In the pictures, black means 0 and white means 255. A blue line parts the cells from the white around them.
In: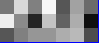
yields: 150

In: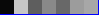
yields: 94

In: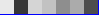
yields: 213

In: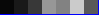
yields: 56

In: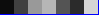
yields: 153

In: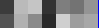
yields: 138

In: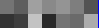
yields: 195

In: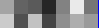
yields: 194

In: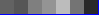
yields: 127

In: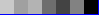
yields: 179
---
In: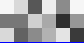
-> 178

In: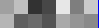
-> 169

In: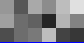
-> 189

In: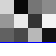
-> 73

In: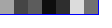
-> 46

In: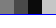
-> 73

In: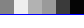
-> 154

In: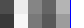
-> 121
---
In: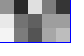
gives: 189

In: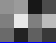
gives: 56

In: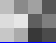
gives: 75

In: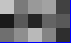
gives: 46

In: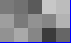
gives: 102

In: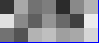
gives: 214

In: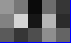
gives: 100

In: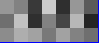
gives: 111
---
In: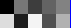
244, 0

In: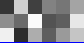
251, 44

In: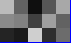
207, 15

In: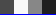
248, 31

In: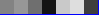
222, 19

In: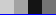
206, 20

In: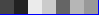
235, 34

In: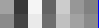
245, 56

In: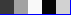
249, 6
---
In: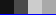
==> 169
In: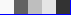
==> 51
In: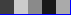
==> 170
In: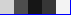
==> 243
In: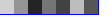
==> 86
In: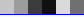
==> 112
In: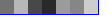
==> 205
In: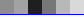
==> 217
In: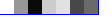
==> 106
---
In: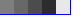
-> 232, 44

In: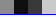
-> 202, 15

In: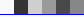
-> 249, 52

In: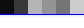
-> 204, 13

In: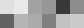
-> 234, 56

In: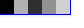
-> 208, 2
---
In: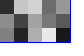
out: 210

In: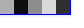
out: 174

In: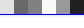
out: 226

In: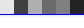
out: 175

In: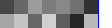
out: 197

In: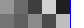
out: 190

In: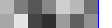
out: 207

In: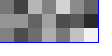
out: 211
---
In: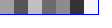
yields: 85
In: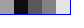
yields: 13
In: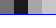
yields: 26
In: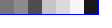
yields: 140
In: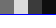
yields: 219
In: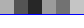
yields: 84
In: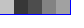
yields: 55
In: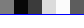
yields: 8
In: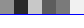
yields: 40
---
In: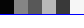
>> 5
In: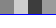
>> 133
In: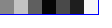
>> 134
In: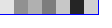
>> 228
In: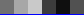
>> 112
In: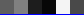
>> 94
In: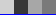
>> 209
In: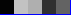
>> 3
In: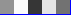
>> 147
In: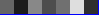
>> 101
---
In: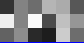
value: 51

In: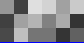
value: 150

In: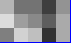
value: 181

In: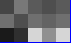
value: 69

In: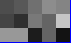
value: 77

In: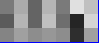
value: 122

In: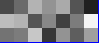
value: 73
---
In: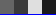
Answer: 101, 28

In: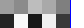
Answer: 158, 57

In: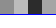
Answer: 142, 165

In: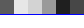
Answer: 91, 71

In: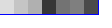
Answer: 221, 74

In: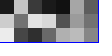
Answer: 26, 135

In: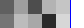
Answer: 96, 215

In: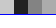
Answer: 201, 172
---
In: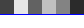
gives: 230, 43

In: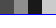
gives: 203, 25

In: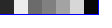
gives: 237, 7

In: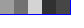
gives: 212, 49

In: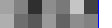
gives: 197, 47

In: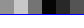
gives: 200, 5

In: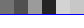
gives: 211, 36

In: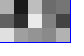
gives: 235, 26
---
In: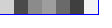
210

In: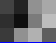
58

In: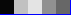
6

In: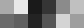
107

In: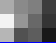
182

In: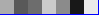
172

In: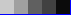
202

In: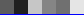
92
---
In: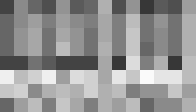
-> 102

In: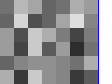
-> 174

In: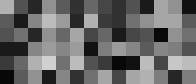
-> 8

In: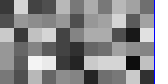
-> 120

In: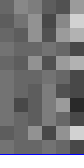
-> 115

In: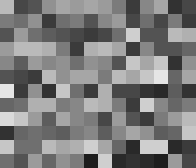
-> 111

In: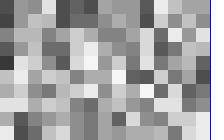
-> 235
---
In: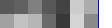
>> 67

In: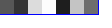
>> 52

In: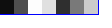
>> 47

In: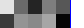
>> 36

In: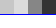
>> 134

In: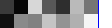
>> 16

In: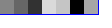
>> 50

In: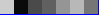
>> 74

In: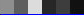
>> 39
